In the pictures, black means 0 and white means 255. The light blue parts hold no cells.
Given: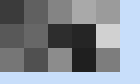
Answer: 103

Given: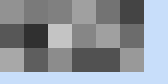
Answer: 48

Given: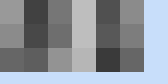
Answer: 72

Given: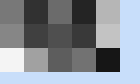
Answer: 64

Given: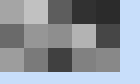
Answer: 150

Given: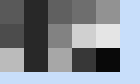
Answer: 40
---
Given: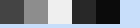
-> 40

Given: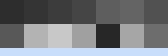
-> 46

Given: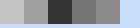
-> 119

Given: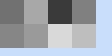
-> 113

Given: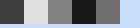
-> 64

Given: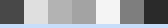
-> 72

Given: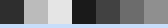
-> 46

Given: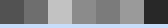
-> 82

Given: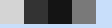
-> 51

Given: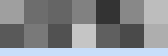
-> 74
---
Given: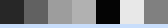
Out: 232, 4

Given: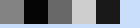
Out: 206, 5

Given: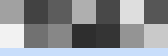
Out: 242, 46

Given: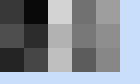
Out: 211, 9

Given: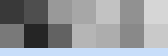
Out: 214, 37

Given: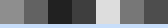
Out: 221, 33

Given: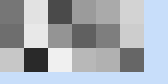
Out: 240, 41

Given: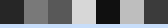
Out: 215, 16
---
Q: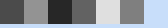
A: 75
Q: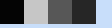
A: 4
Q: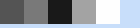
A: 84
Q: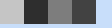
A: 197
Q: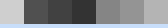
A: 207
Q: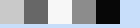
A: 201
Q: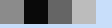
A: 139
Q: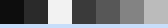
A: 13
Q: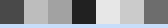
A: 73
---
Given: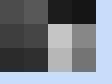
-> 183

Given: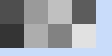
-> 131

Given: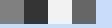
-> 241

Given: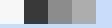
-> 139

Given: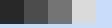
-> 115

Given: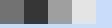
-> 158

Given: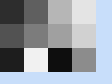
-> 14

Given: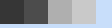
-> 175
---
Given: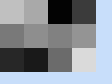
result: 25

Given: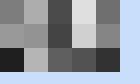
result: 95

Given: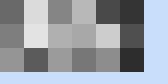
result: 119

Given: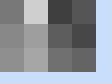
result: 166

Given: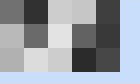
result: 205

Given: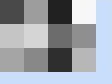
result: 136

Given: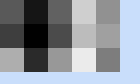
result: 152

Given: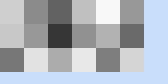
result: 232
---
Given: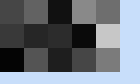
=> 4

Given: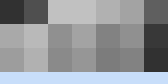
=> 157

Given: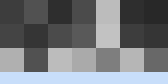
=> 176

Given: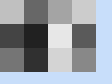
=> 117

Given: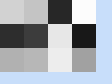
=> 177

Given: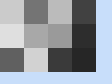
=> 96

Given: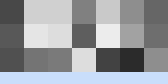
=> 80

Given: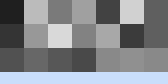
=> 81
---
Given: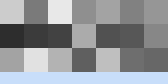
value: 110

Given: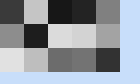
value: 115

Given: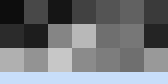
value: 111

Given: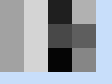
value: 5

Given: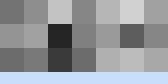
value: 188

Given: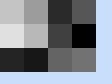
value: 100

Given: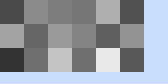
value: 232
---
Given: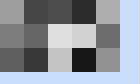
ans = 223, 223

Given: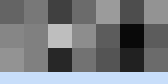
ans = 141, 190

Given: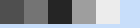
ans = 37, 236

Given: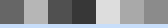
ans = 55, 221

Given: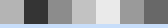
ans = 194, 234

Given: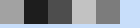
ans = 77, 194

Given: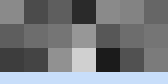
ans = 151, 208

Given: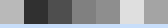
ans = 128, 223

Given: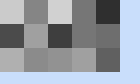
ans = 62, 209
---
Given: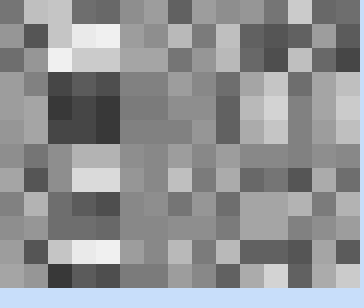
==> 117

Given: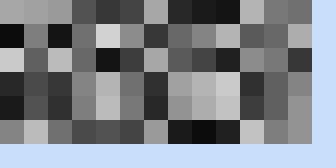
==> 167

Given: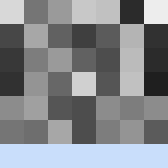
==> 216

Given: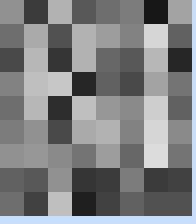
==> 145

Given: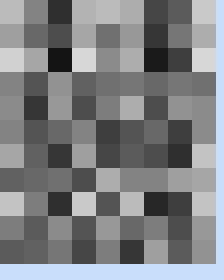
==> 187

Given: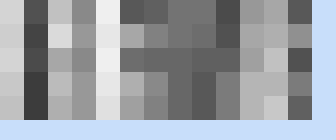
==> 212
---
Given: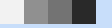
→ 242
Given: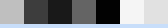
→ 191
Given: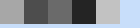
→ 167
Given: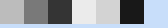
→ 188
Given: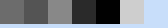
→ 108
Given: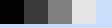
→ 3
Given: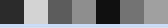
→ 43
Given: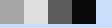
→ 166
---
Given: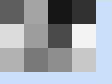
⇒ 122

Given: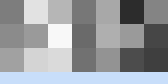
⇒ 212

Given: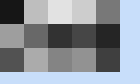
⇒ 171

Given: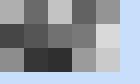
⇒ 54

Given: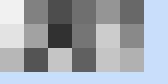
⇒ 84

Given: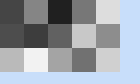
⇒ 242
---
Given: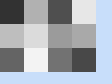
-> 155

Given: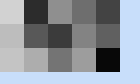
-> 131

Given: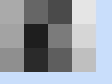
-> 123

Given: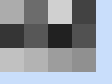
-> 33

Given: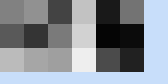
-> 5

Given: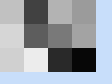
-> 121

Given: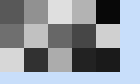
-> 70

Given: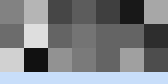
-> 100

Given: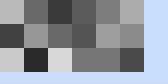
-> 158

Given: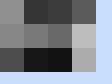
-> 106
